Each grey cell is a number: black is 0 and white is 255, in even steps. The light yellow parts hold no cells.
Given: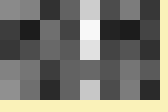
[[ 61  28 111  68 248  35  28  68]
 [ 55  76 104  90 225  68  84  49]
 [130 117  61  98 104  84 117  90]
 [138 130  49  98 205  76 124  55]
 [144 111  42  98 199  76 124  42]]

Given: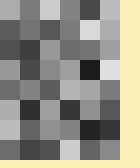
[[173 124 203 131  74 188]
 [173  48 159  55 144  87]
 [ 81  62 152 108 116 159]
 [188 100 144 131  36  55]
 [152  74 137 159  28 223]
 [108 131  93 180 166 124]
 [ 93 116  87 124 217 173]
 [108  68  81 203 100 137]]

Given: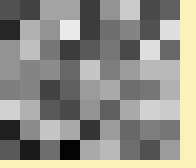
[[ 32 140 197 169  52 155 104 126 118]
 [ 81  67 163 163  60 147 203  73  96]
 [ 38 177 147 234  60 110 132  81 222]
 [147 132 140 104 197 126 155 185 185]
 [147 191 118  60  89 118  73 222 104]
 [ 89  26 110   4 169 185 110  81 155]
 [209 177  89  73 147  96 169 209 203]
 [126 132  67  96 155 169 110 118 177]]

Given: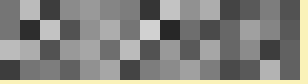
[[117  45 195  82 145 173 117 209  39 110  74 103 160 133  89]
 [ 61 117 125  97 145 166  68 125 139 160 125  74  89 179  97]
 [187 173  82 153 166 110 187  82 153  89 166 103 139  61  97]
 [117 187  61 139 153 133 125  53 195 145 173  68  89 125  82]]

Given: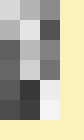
[[ 76  63 244]
 [ 89  56 236]
 [215 180 138]
 [ 96 186 130]
 [102 208 115]
 [180 228  83]]

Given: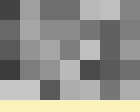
[[ 89 147 166 125 191  97 153]
 [ 60 125 147 185  75  89 110]
 [104 166 139 139 118  97 125]
 [ 67 159 110 110 185 191 133]
 [198 198  89 173 179 118 173]]

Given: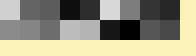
[[139 133 109 188 180  23   1  86  72]
 [208 101  93  15  45 216 125  52  39]]
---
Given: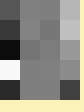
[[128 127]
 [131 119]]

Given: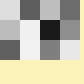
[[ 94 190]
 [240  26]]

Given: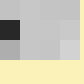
[[199 196]
 [198 198]]

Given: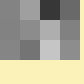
[[159  55]
 [140 174]]

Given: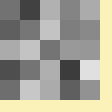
[[ 65 177]
 [118 195]]

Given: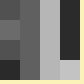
[[ 96 182]
 [ 96 182]]
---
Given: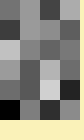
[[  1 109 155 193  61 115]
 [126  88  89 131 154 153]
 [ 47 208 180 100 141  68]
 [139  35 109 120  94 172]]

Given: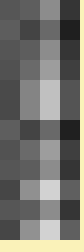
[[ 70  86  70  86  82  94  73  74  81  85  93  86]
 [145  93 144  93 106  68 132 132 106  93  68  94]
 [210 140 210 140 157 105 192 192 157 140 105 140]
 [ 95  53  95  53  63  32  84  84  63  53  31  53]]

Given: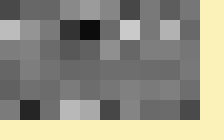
[[123  97 102 125 188  73]
 [ 37 112 125 129 148 103]
 [111 108 114 107 122 102]
 [184 123 104  88  51 137]
 [169 109 105  97  12 155]
 [ 71 118 110 143 107 134]
 [132 128 110 103 202  71]
 [106 122 108 126 120 121]
 [107 127 107 126 178  93]
 [ 74 110 120 118 104 118]]

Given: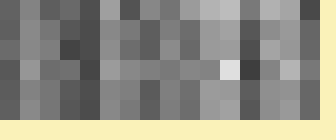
[[ 95  92  88 107  95  98]
 [137 130 150 136 137 131]
 [118 118 109 126 118  94]
 [ 87  90 112  68  87 105]
 [ 76  78  70  76  76  79]
 [136 133 155 141 136 159]
 [121 127 136 109 121  83]
 [ 94  91 127  93  94 135]
 [125 127 121 139 125 116]
 [109 111 134 105 109 155]
 [153 155 131 154 153 179]
 [161 153 223 156 162 188]
 [ 87  93  62  79  87 121]
 [141 143 132 164 141 177]
 [153 146 180 151 153 165]
 [103 103 120 103 102  73]]

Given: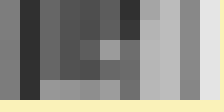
[[124 124 123 125 125]
 [ 48  48  47  47  48]
 [151 102 102 102 102]
 [148  82  81  82  83]
 [142  78  93  76  78]
 [156 104 155  94  92]
 [111 107 110  55  48]
 [183 182 183 180 165]
 [188 188 188 188 187]
 [134 136 137 137 136]
 [228 228 228 229 229]]

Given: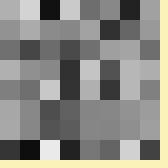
[[ 53 168 167 127 176 112 146 176]
 [ 14 135 136 111 144  70 171 211]
 [234  84  78 200 136 108 139  17]
 [ 34  92  97  51  49  74 135 202]
 [119 134 133 176 196 112 162 110]
 [100 133 135  54  82 159  49 136]
 [209 143 146 183 183 164 102  34]
 [ 66 159 156 128 174 110 153 161]]

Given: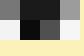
[[243 119]
 [ 11  26]
 [ 80  27]
 [246 156]]

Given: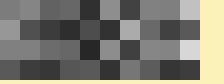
[[ 89 128 151 124]
 [ 61 128  80 133]
 [ 55 108  60  98]
 [ 86 103  46 103]
 [ 89  39  77  48]
 [ 51 141  50 142]
 [118  64 171  66]
 [ 92 134 105 129]
 [ 54 132  65 127]
 [ 61 215  89 193]]

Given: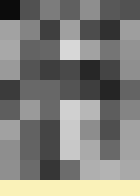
[[143 142 161  94  59 154 168 162  12]
 [107  99  98 154 104  84  99 132  81]
 [ 54  70  69 105 103  62 102  63 124]
 [108 200 202 208  84  73 215 160  96]
 [175 170 141 183  62  39 162  76 142]
 [179 105  79  93  37  68 117  48  88]
 [169 163 162 132 100 143 147 158  82]]
